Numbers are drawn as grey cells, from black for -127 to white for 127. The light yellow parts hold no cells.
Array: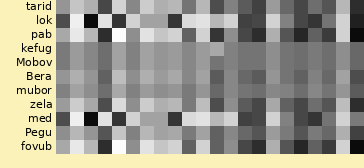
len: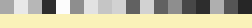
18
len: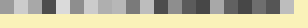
21
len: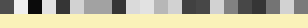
22
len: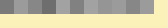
11

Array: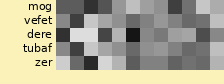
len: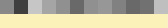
12
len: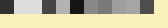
11

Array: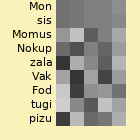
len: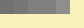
5
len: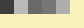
5
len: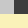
2
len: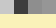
4
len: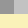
2
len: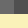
2
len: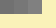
3

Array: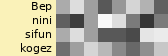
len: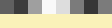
8
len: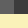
2
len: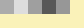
5
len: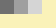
3
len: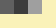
3
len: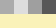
4

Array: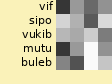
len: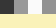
4
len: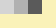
3
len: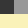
2
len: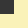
1

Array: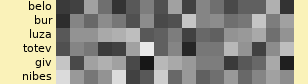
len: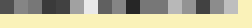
17
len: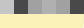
6
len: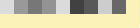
9
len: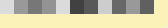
11
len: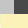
2

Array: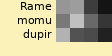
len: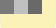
3
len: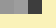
3
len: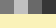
4

